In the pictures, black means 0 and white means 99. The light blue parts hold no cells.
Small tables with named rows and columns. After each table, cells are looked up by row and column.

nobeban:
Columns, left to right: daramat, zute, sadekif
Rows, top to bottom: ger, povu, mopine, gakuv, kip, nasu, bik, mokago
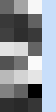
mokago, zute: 16
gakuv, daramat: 88
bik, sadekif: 0
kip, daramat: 32
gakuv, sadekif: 39
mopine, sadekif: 22
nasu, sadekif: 89
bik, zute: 38
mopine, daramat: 25
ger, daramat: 40
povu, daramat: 22
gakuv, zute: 85
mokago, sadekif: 21
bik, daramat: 50

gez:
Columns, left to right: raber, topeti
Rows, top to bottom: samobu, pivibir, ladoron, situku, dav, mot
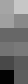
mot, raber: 1
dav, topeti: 35
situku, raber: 45
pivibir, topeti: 53
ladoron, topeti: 40
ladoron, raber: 40
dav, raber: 28
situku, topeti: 47
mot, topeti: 36
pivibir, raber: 62
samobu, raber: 64
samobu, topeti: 77
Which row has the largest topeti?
samobu

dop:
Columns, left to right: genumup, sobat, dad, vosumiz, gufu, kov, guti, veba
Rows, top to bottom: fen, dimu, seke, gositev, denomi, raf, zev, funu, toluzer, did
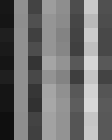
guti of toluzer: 77
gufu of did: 57
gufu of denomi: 57
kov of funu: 36
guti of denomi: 83
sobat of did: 55
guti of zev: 82
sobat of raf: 56
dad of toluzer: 26
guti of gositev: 74
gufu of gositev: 52
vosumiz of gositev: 58
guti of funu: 84
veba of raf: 26
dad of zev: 21
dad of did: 25
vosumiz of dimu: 58
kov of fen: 30

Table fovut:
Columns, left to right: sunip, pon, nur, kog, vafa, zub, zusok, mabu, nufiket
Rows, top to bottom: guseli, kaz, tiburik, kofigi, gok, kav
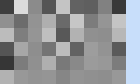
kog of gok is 68
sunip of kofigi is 33
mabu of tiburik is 55
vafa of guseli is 76
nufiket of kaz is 76
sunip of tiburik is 73
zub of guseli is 38
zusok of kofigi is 61
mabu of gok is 59
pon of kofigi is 65
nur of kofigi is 55
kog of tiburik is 74
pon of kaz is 42
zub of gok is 53
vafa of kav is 52
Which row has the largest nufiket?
kaz

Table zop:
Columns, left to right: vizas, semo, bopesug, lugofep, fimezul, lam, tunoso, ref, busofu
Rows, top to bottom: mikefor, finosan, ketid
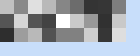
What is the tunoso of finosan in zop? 59
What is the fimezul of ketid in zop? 50
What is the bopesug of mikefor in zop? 87
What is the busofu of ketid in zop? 86
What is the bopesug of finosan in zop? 33
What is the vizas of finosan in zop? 33
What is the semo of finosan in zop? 83
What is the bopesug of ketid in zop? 72
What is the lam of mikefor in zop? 42
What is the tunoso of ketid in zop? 80
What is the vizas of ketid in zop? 18
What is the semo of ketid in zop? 61
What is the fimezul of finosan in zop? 99
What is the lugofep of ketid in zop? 32
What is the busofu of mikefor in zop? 49
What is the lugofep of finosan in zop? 26
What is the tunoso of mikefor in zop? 20
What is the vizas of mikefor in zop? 75
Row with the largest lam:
finosan

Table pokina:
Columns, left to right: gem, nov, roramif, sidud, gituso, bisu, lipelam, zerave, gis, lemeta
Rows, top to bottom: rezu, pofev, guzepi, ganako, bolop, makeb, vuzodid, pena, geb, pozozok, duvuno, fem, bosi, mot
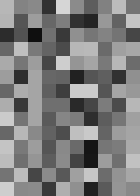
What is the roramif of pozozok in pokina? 53
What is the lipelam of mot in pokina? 13
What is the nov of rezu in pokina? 51
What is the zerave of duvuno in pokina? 46
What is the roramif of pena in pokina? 64
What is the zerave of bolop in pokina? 47
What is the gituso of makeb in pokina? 39
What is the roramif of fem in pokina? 58
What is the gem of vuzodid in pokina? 40
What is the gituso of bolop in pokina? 80
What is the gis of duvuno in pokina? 48
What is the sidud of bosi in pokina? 54
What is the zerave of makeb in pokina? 37
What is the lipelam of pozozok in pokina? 78

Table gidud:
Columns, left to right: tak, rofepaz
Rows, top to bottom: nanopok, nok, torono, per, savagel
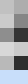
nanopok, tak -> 75
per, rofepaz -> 79
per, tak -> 84
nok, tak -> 79
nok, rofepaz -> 52
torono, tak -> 55
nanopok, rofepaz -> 67
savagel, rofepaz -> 18
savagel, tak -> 72
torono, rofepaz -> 20

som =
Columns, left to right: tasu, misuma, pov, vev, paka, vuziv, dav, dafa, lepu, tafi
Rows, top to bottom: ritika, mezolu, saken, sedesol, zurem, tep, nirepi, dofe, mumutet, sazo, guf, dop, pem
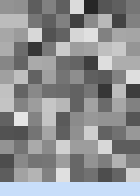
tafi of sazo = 59
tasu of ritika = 57
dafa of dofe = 41
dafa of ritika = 33
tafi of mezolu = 50
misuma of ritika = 56
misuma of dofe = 51
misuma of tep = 74
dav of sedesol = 63
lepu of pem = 39
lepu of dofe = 65
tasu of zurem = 52
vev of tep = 62
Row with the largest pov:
saken

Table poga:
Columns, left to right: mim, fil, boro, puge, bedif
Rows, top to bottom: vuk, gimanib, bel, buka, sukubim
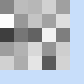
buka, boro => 84
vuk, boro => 71
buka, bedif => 80
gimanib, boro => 76
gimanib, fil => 59
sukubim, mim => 81
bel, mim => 24
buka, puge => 58
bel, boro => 38

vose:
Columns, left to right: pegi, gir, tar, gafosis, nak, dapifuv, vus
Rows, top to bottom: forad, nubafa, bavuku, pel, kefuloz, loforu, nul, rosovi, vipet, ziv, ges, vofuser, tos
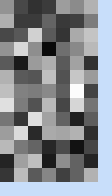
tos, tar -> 35
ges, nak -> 29
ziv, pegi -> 61
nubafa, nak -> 22
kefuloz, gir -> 10
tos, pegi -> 21
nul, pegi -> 74
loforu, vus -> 60
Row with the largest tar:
vipet

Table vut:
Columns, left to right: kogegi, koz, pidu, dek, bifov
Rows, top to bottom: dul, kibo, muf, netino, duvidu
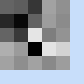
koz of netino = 60
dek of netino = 88
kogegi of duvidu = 63
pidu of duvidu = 63
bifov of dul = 56
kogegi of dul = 39
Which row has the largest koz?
netino

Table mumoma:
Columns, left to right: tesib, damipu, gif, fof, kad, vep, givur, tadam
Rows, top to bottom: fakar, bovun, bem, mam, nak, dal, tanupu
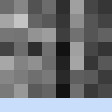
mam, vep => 62
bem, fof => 61
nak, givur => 21
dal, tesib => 52
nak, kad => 13
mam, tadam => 20
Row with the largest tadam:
bem

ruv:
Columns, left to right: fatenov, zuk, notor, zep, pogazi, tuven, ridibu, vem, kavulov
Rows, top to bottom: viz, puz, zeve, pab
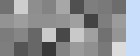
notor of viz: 55
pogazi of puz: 57
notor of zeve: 40
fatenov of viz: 44
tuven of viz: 31
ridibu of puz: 26
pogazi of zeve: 28
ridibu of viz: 49
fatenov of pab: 49
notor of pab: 40
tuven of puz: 62
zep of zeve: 79
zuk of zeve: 52
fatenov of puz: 57
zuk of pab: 33

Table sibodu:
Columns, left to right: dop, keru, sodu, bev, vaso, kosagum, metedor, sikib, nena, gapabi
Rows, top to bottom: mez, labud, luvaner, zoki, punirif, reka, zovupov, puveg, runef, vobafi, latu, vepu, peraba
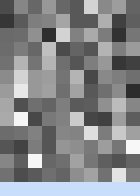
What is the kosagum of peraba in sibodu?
55
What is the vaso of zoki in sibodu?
29
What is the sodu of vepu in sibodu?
96
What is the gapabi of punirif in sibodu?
25
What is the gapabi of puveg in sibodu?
52
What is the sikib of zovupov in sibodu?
43
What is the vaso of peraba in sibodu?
39
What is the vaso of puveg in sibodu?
49
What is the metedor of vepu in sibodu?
46
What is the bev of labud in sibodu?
51
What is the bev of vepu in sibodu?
40
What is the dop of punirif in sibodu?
44
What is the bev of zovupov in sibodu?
62
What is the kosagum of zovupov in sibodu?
63

